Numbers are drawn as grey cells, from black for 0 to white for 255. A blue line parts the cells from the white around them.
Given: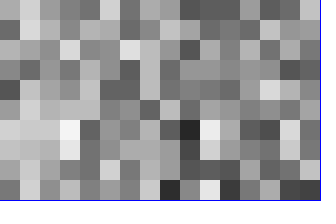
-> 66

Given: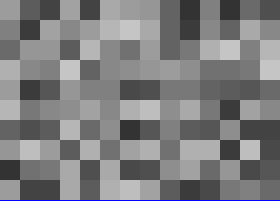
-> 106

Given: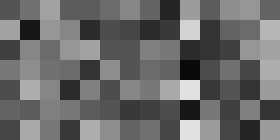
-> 156

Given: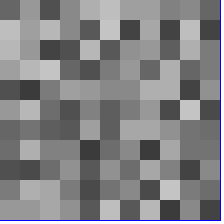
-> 67

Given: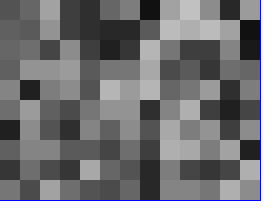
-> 140

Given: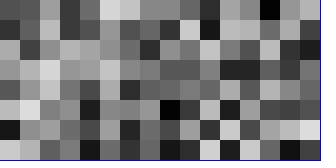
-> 65

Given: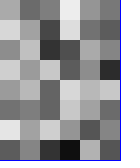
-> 85

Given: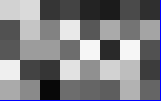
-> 101

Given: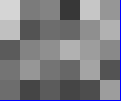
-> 157
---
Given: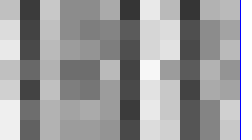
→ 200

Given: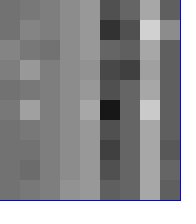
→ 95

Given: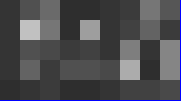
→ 73

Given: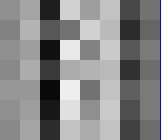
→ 108

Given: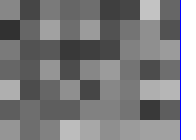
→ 161
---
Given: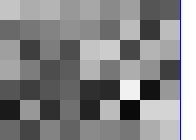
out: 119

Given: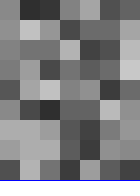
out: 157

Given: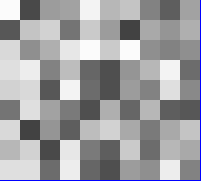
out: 143

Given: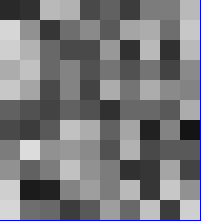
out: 193

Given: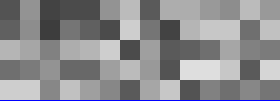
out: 111

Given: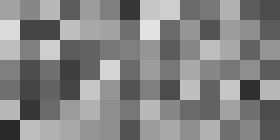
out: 112

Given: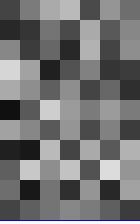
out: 123
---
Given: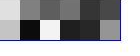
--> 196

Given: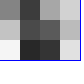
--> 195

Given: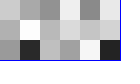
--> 177

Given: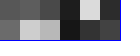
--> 107

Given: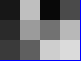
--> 42

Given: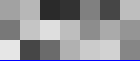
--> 120

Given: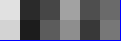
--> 211
